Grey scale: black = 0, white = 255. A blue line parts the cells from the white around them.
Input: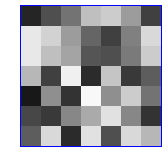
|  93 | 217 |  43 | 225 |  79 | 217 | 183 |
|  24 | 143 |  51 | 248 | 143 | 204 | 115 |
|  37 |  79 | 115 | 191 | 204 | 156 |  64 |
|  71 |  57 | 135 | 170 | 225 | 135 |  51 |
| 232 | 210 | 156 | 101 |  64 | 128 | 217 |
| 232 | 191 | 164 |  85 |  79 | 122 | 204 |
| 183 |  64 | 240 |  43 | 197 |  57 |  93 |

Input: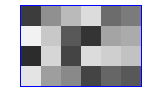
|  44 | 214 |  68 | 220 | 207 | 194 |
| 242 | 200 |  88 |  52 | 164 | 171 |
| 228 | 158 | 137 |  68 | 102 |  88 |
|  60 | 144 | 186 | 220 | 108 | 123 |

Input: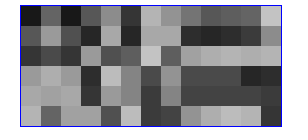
|  24 | 100 |  24 |  87 | 140 |  53 | 180 | 147 | 116 |  87 |  94 | 100 | 195 |
|  53 |  74 |  53 | 154 |  80 |  94 | 195 |  94 | 161 | 174 | 180 | 174 | 180 |
|  87 | 154 |  80 |  38 | 168 |  38 | 168 | 168 |  45 |  38 |  45 |  59 | 140 |
| 154 | 174 | 154 |  45 | 188 | 132 |  74 | 147 |  74 |  74 |  74 |  38 |  45 |
| 180 | 100 | 161 | 161 |  80 | 188 |  59 |  67 | 147 | 174 | 188 | 180 |  53 |
| 168 | 161 | 168 |  53 | 154 | 132 |  59 | 132 |  67 |  67 |  67 |  67 |  59 |

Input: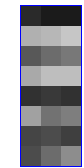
|  42 |  27 |  27 |
|  49 |  57 |  49 |
|  69 |  76 |  63 |
|  88 | 108 | 120 |
| 161 | 114 | 126 |
|  76 | 108 | 141 |
| 169 | 190 | 190 |
| 176 | 183 | 198 |

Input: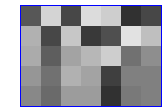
|  87 | 212 |  71 | 220 | 206 |  49 |  71 |
| 136 | 106 | 156 | 156 |  49 | 121 | 128 |
| 171 |  94 | 163 | 183 | 206 | 113 | 142 |
| 150 | 113 | 177 | 163 |  63 | 128 | 128 |
| 177 |  71 | 199 |  57 |  79 | 226 | 191 |

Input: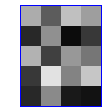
|  40 | 144 |  12 |  56 |
|  40 | 138 |  25 |  18 |
|  56 | 226 | 131 | 198 |
| 178 |  64 | 152 | 118 |
| 172 |  92 | 192 | 158 |
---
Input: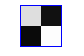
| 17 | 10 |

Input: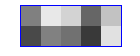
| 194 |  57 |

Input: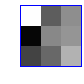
| 142 | 136 |  67 |

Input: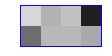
|  32 | 185 |

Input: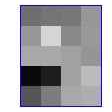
| 151 | 137 | 168 |  10 |

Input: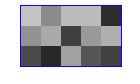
|  45 | 153 | 161 |

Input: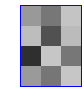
| 196 |  81 |  47 |

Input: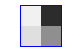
|  44 | 223 |
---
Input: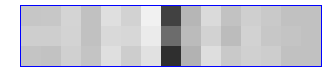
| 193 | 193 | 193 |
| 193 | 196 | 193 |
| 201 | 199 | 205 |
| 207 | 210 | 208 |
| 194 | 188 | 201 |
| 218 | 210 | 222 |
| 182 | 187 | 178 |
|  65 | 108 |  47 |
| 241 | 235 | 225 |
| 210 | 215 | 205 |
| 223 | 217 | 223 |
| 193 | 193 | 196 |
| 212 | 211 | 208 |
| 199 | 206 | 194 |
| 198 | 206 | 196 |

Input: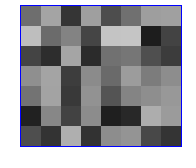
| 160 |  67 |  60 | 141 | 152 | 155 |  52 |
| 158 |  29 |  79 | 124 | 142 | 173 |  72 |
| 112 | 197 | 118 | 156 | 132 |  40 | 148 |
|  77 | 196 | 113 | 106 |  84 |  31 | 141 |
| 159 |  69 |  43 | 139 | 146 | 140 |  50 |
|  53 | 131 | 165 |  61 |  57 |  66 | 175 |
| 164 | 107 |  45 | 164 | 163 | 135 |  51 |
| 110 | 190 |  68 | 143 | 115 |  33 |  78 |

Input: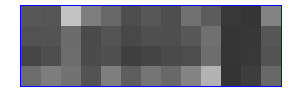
| 131 |  86 |  83 | 104 |
|  53 |  55 |  56 |  61 |
|  56 |  53 |  53 |  52 |
|  92 | 112 | 109 | 179 |
| 113 |  88 |  77 | 132 |
|  78 |  78 |  74 | 104 |
|  87 |  79 |  68 | 117 |
|  77 |  72 |  63 |  94 |
| 104 |  84 |  80 | 127 |
| 126 |  74 |  75 |  83 |
| 195 | 107 | 108 | 114 |
|  85 |  83 |  78 | 125 |
|  88 |  82 |  69 | 108 |

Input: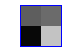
| 107 | 195 |
|  94 |   8 |

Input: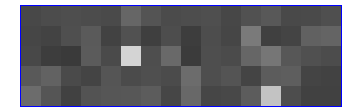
|  79 | 100 |  76 |  66 |  65 |
|  74 |  97 |  80 |  68 |  65 |
|  73 |  68 |  87 |  94 |  77 |
|  88 |  64 | 118 |  92 | 195 |
|  81 | 122 | 102 |  68 |  92 |
|  71 |  70 |  75 |  84 |  72 |
|  79 |  77 |  78 |  78 |  70 |
|  77 |  61 |  59 | 108 | 104 |
|  75 |  77 | 105 |  75 |  70 |
|  84 |  63 |  78 |  79 |  92 |
| 102 |  81 | 212 |  75 |  87 |
|  74 |  66 |  74 |  85 |  86 |
|  76 |  90 |  91 |  68 |  83 |
|  78 |  79 |  58 |  74 |  65 |
|  76 |  67 |  61 |  98 |  85 |
|  72 |  70 |  72 |  89 | 108 |

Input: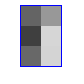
| 152 | 214 | 212 |
| 100 |  63 | 104 |

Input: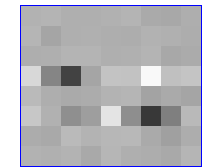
| 174 | 173 | 171 | 196 | 165 | 185 | 173 | 181 |
| 168 | 176 | 168 | 192 | 170 | 127 | 160 | 169 |
| 170 | 178 | 180 | 249 | 163 |  56 | 170 | 173 |
| 180 | 173 | 176 | 194 | 181 | 142 | 184 | 175 |
| 177 | 174 | 175 | 195 | 179 | 228 | 183 | 182 |
| 175 | 176 | 180 | 165 | 172 | 158 | 179 | 169 |
| 175 | 175 | 180 |  66 | 170 | 143 | 186 | 179 |
| 180 | 165 | 175 | 133 | 174 | 177 | 169 | 176 |
| 178 | 181 | 174 | 216 | 186 | 199 | 172 | 178 |
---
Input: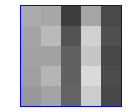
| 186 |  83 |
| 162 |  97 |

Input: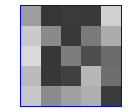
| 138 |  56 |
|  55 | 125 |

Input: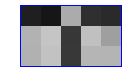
| 197 |  55 |
| 194 |  56 |

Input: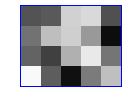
| 190 | 207 |
|  64 | 176 |

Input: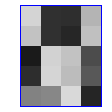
|  48 |  38 |
| 210 | 194 |

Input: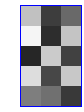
|  45 | 196 |
| 203 |  65 |

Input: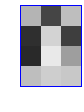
| 211 |  62 |
| 233 | 158 |

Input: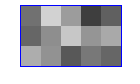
| 142 | 199 |
| 146 |  88 |

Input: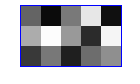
| 253 | 153 |
| 120 |  31 |
